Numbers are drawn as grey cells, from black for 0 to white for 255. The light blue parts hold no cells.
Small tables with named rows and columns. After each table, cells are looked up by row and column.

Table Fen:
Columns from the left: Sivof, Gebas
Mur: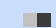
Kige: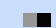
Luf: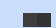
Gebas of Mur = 59
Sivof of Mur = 193
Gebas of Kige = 5
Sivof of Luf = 62
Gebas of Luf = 52
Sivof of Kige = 150
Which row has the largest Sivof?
Mur

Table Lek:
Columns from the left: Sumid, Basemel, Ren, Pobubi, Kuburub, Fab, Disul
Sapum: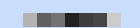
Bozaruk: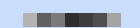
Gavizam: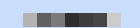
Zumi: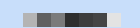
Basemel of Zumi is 96
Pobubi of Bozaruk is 46
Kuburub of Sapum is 61
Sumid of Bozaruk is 179
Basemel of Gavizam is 96
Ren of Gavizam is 123
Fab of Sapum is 69
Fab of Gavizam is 69

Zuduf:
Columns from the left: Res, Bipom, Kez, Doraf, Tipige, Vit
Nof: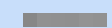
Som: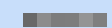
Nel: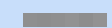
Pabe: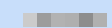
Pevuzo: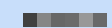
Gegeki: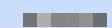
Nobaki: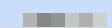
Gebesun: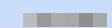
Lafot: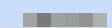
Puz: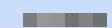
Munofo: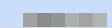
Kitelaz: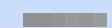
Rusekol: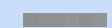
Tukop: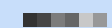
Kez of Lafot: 159
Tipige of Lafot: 146
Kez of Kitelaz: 148
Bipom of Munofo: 140
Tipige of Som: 148
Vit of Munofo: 180
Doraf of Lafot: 155
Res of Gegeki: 116
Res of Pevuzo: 64
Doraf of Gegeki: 135
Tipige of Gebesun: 143
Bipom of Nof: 145

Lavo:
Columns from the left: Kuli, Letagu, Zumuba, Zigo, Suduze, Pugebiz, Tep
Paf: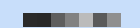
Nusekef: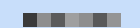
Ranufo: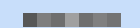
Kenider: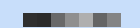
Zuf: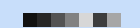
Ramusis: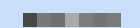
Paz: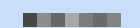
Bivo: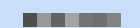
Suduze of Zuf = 215
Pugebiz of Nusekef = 89
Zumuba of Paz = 103
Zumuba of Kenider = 105
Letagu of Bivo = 152
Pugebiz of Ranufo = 128
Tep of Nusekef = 148
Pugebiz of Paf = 90
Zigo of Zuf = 129
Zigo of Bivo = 163
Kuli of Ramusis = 72
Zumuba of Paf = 94
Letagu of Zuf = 39
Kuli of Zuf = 17
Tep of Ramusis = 122
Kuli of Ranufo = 87
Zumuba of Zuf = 83
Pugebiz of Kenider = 101

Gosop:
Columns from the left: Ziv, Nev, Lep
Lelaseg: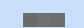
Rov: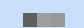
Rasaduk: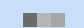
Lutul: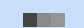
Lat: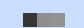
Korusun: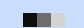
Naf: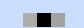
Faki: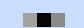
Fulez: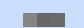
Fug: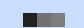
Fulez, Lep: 106
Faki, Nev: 6
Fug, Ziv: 33
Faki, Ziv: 162
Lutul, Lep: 149
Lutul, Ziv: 69
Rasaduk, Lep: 166

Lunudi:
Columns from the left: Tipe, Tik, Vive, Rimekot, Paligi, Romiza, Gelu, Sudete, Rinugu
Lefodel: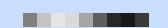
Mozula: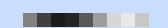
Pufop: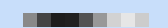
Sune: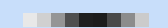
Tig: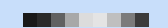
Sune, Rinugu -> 203
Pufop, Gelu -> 210
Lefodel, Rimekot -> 218
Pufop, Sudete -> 230
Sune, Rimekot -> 79
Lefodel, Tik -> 195
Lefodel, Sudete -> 25
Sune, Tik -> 208
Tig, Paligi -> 220
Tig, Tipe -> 25
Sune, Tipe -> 232
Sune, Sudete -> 140
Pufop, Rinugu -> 204
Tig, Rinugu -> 59
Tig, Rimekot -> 168
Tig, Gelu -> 191
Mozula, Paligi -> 88
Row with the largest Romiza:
Tig

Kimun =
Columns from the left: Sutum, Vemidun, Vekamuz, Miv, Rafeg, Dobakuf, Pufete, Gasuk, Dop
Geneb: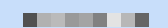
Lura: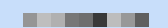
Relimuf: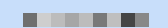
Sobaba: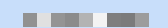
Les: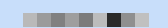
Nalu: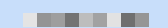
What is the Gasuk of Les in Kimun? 143
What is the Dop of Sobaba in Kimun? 156
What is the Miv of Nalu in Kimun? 115
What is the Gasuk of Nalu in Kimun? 111
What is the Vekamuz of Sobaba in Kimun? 148
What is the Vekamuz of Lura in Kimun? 176
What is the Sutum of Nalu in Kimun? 228
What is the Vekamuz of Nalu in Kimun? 158
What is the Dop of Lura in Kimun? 95
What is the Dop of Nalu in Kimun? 149
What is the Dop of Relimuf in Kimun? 136
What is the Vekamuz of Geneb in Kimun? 186
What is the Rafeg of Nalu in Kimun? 189
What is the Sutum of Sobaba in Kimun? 145
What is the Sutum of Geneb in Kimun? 81
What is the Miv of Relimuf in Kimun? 166
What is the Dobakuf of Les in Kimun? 188
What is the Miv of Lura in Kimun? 119

